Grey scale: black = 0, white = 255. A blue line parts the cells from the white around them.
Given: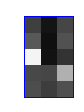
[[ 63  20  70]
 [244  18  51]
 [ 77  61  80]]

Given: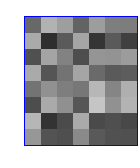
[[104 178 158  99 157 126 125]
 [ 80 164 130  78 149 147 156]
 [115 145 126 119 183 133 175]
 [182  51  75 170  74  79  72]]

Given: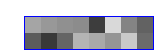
[[165 152 144 140  61 217 132  98]]

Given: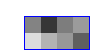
[[131  54 125 155]]

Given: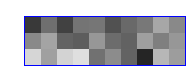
[[ 57 111  65 116 118  81 105 120 167 137]
 [214 160 211 223 113 140  99  37 183 157]]

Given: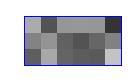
[[171  83 150 151 150  52]
 [ 94 168 100  92  90 195]]

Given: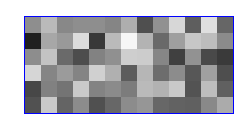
[[142 186 136 142 142 133 174  79 145 215  94 223 102]
 [141 195 106  77 130 144 206 204 134  64 146  73  58]
 [ 71 129 116 202 131 139 124 186 178 201  83 190  96]]
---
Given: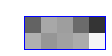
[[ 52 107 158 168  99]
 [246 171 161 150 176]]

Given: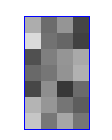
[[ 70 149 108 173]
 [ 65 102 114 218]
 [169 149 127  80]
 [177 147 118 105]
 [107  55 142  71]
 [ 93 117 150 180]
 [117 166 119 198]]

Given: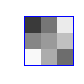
[[235 118  58]
 [192 154 134]
 [109 172 249]]

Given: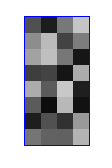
[[197 120  29  80]
 [125  67 186 141]
 [ 22 119 191 162]
 [172  21  67  62]
 [ 31 200  91 172]
 [ 18 184  13  91]
 [153  49  81  30]
 [179  97  98 117]]

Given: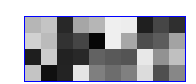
[[ 47  70  31 237 239 182 166  40 196 182]
 [163  92  77 167 239   6  69  50 187 209]
 [192 146 232  84  89  98  40  34 204  30]
 [135  79 220 128 109 127 229  35  16 196]]

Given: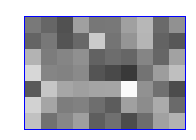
[[145 106 183 160 120 119 160  81 102 121]
 [ 87  99 181 149 116 203 104  84 120 100]
 [162 102 133 102 109  98 144 133 124 179]
 [191 157 115  57  73  84 138 130 133 215]
 [ 76 112 145 250 165 164 159 166 198  89]
 [106 171 140 160  92 110 129 125 165 210]
 [178 161 109  76 112  94 159 135 113 193]]
